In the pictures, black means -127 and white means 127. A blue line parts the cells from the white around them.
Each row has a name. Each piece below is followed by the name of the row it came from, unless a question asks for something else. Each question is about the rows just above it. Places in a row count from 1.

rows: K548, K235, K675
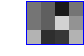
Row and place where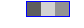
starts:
K235, 2
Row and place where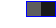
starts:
K548, 2
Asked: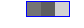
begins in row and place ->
K235, 1
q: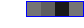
K548
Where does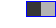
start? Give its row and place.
K675, 3

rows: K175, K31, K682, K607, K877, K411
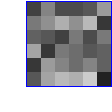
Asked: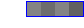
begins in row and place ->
K877, 3
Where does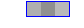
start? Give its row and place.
K31, 3

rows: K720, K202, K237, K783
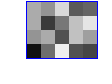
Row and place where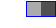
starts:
K237, 2
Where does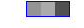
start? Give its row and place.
K237, 1
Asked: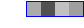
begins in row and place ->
K237, 2
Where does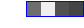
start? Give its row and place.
K783, 2
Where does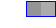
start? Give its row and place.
K237, 1

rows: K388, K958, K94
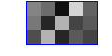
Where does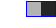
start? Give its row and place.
K94, 2
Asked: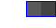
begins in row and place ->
K94, 4
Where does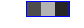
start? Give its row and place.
K94, 1
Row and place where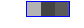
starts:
K958, 3
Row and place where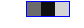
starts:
K388, 2

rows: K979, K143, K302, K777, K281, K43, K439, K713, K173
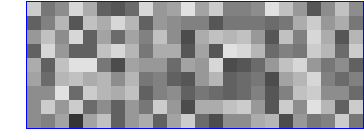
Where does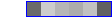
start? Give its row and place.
K439, 4
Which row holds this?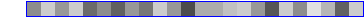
K713
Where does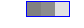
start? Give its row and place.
K979, 16
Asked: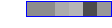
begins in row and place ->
K173, 15
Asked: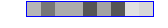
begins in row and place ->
K777, 8
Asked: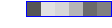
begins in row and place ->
K777, 14
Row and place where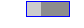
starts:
K439, 21

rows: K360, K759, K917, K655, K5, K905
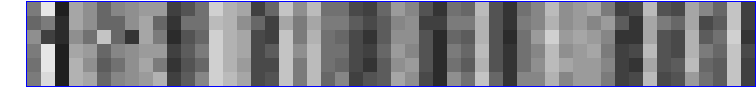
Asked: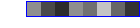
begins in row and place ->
K905, 28
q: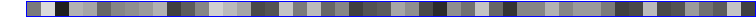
K905
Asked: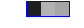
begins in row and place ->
K905, 3

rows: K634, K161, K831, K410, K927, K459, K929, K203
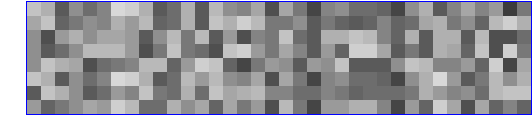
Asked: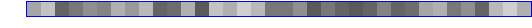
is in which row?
K161
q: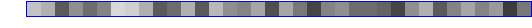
K634
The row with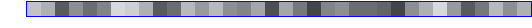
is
K459

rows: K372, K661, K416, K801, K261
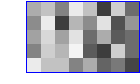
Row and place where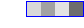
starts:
K416, 2
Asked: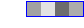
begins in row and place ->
K416, 3
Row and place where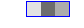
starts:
K416, 4
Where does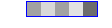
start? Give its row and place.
K416, 1
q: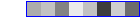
K372
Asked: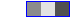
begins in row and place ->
K661, 5
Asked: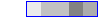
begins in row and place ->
K261, 1

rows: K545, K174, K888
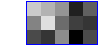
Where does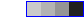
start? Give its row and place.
K545, 1
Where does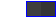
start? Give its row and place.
K174, 4
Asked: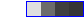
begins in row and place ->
K174, 2
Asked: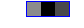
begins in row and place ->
K888, 3

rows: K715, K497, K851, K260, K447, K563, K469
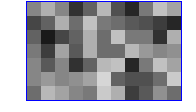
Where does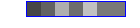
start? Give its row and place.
K851, 3
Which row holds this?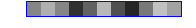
K715
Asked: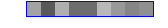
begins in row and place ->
K260, 3
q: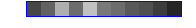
K497
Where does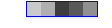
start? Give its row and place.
K469, 6

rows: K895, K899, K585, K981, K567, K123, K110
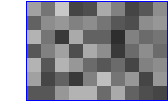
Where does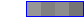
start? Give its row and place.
K899, 3
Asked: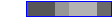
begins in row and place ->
K110, 1
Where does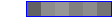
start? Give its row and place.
K899, 1

